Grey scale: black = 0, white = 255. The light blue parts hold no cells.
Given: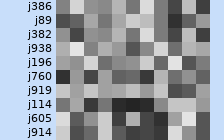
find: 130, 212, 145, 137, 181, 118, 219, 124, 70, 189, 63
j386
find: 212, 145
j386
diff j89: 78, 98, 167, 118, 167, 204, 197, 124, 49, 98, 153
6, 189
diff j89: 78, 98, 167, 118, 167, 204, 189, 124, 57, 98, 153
8, 49

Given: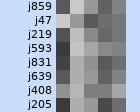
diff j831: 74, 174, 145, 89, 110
0, 67
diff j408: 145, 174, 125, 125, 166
1, 182
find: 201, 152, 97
j859
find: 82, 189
j219

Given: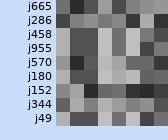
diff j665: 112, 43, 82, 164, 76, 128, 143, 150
3, 156
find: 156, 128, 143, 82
j344

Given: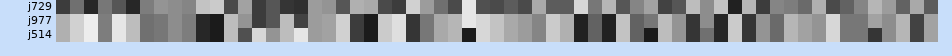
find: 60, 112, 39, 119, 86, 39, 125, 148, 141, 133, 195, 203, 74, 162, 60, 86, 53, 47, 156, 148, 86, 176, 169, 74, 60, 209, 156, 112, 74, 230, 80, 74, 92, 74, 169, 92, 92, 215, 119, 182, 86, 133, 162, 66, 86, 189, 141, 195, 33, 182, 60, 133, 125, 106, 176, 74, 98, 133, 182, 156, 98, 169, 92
j729
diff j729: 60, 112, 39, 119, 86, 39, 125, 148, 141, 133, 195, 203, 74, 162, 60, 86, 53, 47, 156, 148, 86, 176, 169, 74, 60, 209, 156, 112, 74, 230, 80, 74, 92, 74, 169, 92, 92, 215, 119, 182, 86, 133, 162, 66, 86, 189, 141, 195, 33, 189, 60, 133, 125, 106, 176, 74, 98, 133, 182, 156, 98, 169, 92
49, 182
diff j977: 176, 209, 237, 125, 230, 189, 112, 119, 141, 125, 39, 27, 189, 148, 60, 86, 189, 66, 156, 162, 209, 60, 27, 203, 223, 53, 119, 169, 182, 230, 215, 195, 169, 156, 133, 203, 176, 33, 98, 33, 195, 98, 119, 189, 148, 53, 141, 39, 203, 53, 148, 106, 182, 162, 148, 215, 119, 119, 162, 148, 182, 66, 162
59, 141
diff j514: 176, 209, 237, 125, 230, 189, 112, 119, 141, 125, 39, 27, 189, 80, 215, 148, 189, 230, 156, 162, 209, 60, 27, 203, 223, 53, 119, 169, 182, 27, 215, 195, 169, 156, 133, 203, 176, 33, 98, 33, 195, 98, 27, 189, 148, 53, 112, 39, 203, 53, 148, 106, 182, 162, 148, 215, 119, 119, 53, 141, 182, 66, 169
62, 162
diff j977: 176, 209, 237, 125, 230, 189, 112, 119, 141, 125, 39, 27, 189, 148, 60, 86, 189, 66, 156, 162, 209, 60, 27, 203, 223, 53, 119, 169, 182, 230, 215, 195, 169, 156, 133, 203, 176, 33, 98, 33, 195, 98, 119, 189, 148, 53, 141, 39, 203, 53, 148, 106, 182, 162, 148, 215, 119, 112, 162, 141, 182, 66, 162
57, 119

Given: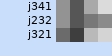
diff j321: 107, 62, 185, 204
3, 212
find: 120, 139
j232
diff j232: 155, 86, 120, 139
0, 147

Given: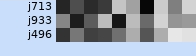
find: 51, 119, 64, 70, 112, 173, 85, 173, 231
j496
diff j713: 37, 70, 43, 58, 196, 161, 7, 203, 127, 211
1, 78

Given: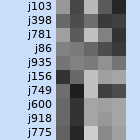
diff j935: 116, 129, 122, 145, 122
4, 116
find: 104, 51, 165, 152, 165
j918

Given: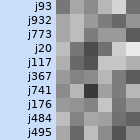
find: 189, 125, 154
j773
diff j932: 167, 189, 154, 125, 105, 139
5, 147

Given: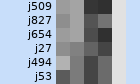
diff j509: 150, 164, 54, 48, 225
0, 156
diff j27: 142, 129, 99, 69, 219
4, 225
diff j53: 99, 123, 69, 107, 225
0, 91
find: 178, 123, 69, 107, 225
j494
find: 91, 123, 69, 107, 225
j53

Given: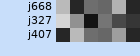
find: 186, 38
j668
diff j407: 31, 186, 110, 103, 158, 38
0, 38

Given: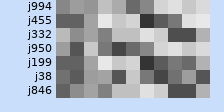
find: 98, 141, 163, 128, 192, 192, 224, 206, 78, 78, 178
j846
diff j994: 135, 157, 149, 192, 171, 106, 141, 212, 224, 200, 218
6, 135
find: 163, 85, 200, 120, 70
j38
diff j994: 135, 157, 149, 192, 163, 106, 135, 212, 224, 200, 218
4, 171
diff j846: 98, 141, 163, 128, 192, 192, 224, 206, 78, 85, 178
9, 78

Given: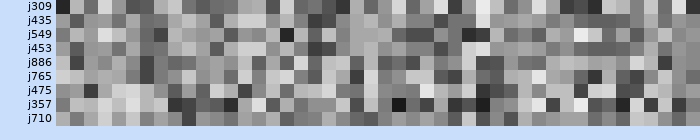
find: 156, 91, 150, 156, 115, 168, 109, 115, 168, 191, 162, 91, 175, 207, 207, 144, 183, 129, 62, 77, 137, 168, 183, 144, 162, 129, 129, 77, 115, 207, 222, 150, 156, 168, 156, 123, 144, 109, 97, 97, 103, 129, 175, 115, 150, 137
j453
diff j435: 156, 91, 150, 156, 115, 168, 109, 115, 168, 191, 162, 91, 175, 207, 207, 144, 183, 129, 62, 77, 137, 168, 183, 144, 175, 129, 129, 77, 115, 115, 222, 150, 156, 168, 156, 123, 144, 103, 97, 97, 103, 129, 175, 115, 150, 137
37, 109

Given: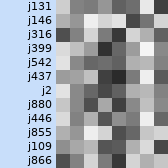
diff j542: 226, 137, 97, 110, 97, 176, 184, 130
2, 103
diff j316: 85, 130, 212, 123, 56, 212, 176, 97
0, 79
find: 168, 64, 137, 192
j880
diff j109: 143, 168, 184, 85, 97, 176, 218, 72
4, 91
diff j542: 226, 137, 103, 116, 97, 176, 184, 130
3, 110

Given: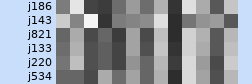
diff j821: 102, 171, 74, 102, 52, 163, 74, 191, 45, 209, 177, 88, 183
4, 60
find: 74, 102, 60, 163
j821
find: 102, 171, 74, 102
j821
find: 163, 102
j534
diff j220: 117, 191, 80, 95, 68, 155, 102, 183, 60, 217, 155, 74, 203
5, 147
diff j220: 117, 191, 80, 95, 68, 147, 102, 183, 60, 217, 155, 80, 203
11, 74

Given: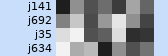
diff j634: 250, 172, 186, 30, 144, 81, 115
0, 242
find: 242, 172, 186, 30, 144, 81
j634
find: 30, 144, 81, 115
j634

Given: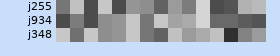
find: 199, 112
j348
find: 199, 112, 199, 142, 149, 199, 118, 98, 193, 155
j348
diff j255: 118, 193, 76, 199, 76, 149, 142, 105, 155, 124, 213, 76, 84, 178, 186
7, 98
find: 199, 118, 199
j934
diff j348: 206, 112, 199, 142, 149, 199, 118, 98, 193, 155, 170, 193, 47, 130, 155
0, 199
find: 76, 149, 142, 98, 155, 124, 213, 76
j255
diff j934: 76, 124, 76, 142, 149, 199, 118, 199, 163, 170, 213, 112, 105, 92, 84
11, 105

